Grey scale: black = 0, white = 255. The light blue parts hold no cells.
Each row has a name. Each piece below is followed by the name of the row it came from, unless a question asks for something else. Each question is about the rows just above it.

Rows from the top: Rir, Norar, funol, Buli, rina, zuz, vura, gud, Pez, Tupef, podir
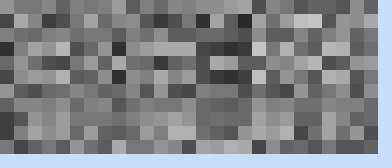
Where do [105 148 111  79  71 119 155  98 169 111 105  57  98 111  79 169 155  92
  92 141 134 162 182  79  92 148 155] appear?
rina
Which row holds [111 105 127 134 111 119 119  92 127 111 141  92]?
funol
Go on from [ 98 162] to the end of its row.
[134  98 105]

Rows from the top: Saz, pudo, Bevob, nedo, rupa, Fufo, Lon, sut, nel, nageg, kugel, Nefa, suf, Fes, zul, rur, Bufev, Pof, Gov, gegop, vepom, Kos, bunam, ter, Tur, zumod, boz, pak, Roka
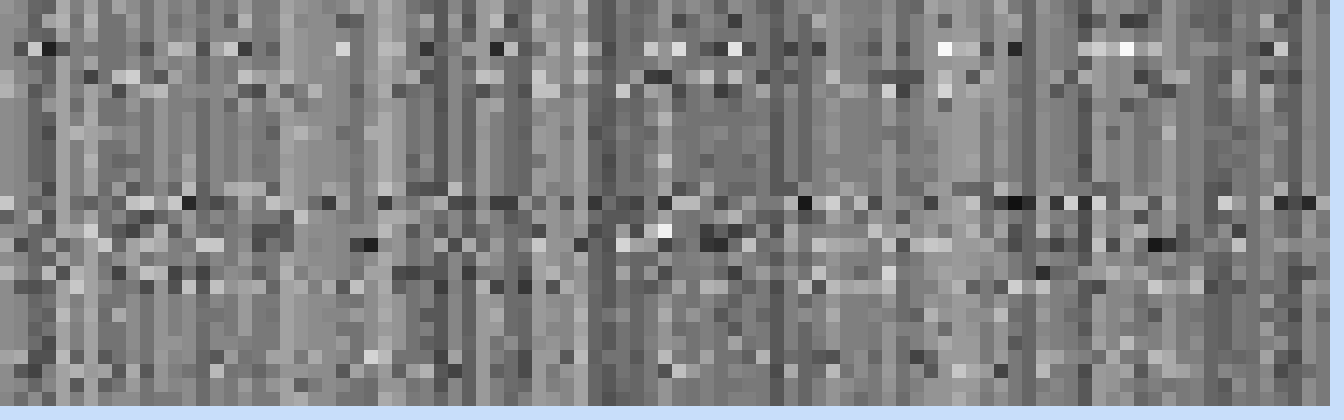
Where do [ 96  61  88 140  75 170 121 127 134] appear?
Bufev
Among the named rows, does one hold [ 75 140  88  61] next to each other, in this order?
no
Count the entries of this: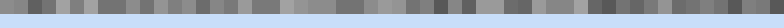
56
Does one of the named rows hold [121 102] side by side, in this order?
yes
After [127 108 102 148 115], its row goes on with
[115 127 134 115 127 134  88 127 102 134 148 127 127 121 115 108 127 134
 148 154 154 121 140 121 102 140 127 121  88 148 102 140 115 115 178 121
 127 115 115  96 108 134 140  96 134 121]

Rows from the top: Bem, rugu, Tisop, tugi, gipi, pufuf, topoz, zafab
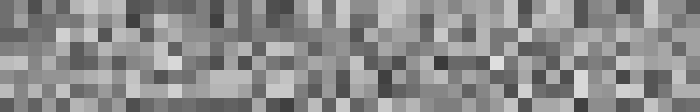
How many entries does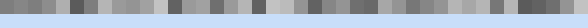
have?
42
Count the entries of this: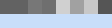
8
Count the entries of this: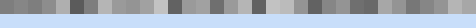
34
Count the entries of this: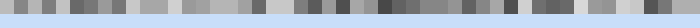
50
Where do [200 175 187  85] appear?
Bem

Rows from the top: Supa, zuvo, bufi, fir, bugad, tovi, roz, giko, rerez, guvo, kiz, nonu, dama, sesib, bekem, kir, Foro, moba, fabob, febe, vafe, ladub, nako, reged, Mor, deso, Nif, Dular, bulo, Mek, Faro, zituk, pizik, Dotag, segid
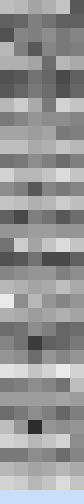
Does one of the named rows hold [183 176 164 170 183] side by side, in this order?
yes
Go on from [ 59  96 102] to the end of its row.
[121]
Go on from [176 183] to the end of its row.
[204 190]
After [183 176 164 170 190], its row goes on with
[170]
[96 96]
zuvo

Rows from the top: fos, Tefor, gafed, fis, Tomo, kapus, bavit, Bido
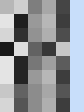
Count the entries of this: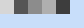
5
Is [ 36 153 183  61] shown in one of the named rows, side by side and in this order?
yes
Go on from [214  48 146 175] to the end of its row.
[77]
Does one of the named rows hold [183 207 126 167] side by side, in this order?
yes
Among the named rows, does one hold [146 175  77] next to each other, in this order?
yes

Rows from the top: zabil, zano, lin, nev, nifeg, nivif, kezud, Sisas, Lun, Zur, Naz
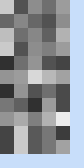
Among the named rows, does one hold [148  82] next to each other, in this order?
yes
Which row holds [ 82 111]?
kezud
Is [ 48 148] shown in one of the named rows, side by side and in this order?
yes
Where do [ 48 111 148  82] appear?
nifeg
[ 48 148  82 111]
kezud
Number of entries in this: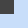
1
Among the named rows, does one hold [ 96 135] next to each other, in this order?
no

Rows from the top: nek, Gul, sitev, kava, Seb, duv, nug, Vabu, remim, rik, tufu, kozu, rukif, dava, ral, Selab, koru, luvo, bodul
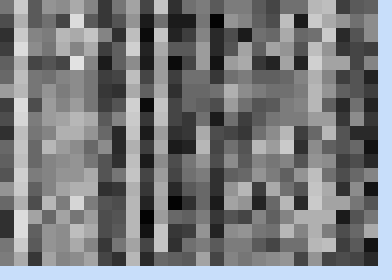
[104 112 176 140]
nug
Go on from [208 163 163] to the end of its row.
[ 69 132]

